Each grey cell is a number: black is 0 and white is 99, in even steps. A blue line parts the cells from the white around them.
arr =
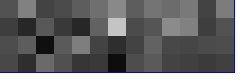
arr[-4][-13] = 32
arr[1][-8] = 38
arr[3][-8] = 22
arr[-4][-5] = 45
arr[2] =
[30, 36, 6, 35, 49, 26, 18, 26, 38, 28, 27, 29, 30]
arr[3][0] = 28
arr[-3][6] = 76
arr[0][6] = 53
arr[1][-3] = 50
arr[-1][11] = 23

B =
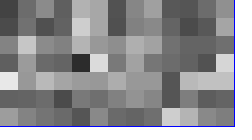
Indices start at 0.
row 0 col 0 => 26
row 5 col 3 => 29
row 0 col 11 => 42
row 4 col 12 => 75
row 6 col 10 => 70
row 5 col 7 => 57
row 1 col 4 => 80
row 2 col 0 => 51
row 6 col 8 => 43
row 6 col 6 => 41
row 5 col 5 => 43
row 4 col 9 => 33
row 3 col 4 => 17
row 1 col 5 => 65
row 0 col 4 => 69
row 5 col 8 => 52
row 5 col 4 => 47
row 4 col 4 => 60
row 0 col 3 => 37
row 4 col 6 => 67
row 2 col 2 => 54
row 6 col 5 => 53
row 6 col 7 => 39
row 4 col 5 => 59
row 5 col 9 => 33
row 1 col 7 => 50
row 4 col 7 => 59
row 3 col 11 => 32
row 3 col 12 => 83
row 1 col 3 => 38
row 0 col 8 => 62

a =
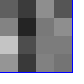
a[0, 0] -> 37
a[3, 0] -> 58
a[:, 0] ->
[37, 51, 76, 58]
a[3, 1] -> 22

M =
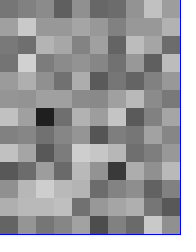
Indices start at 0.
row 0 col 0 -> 46
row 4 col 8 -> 50
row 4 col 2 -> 56
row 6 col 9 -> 64
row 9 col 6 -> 22
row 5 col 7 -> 72
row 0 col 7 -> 57
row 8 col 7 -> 43
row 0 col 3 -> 37
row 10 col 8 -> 38
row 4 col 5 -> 35
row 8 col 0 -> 75
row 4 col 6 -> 46
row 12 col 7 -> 41
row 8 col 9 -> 59
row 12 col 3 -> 52
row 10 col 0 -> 56
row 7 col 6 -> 49
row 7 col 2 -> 44
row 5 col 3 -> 62
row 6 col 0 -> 75
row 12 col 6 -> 50
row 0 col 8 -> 75
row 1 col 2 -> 59
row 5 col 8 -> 54
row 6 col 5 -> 61
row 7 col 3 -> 52
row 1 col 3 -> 59
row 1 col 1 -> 78
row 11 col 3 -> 74
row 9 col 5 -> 57
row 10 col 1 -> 71
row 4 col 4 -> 67
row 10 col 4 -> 70
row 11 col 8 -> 46

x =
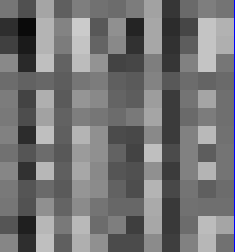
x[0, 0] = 46
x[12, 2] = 71
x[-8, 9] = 23
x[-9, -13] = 48
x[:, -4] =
[21, 17, 19, 21, 34, 23, 23, 23, 29, 23, 28, 22, 22, 24]
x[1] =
[18, 4, 70, 51, 79, 34, 56, 14, 65, 17, 27, 76, 69]
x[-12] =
[25, 10, 70, 48, 76, 39, 53, 19, 65, 19, 36, 76, 68]
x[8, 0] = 44
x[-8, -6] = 47
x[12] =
[33, 12, 71, 47, 72, 42, 49, 24, 65, 22, 42, 73, 64]
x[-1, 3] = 37
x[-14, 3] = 37
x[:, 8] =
[63, 65, 65, 49, 51, 61, 64, 53, 74, 56, 70, 66, 65, 54]
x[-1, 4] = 68
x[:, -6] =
[48, 14, 19, 27, 35, 36, 47, 28, 26, 31, 30, 40, 24, 29]
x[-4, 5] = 54
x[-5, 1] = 19
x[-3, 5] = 45
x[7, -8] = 56
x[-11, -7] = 26
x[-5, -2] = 70
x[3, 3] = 38
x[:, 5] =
[44, 34, 39, 57, 48, 53, 46, 56, 56, 53, 54, 45, 42, 56]
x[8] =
[44, 33, 42, 34, 60, 56, 38, 26, 74, 29, 50, 36, 45]
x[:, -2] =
[49, 76, 76, 76, 39, 64, 48, 72, 36, 70, 37, 43, 73, 71]
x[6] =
[47, 30, 63, 38, 49, 46, 42, 47, 64, 23, 41, 48, 43]
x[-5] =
[52, 19, 71, 37, 65, 53, 33, 31, 56, 23, 50, 70, 45]
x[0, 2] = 64
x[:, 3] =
[37, 51, 48, 38, 36, 35, 38, 37, 34, 37, 35, 39, 47, 37]

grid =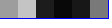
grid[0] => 61
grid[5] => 47
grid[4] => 9

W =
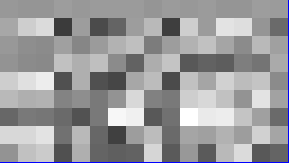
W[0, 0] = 59
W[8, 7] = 38
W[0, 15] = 60
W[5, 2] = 69
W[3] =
[57, 54, 53, 75, 68, 74, 54, 38, 67, 76, 34, 38, 36, 49, 45, 66]
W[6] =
[40, 47, 46, 41, 32, 47, 96, 93, 34, 44, 99, 91, 92, 76, 62, 41]
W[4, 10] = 75
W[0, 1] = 58
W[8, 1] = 75
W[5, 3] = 51
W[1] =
[65, 80, 85, 23, 61, 29, 39, 61, 72, 24, 80, 60, 88, 86, 58, 41]
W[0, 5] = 60
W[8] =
[57, 75, 79, 31, 68, 39, 37, 38, 83, 35, 59, 35, 72, 85, 34, 39]
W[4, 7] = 65
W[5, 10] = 80
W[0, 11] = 60
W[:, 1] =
[58, 80, 55, 54, 87, 68, 47, 84, 75]
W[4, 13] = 73
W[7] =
[84, 84, 88, 44, 72, 40, 25, 61, 73, 41, 64, 62, 69, 61, 81, 64]
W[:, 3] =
[61, 23, 62, 75, 31, 51, 41, 44, 31]
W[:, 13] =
[58, 86, 54, 49, 73, 57, 76, 61, 85]
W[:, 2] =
[58, 85, 54, 53, 92, 69, 46, 88, 79]
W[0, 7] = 60

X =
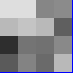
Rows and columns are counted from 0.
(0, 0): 86
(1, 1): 76
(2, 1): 45
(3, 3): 72

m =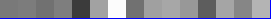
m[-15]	47
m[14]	70
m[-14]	48
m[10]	59
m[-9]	98
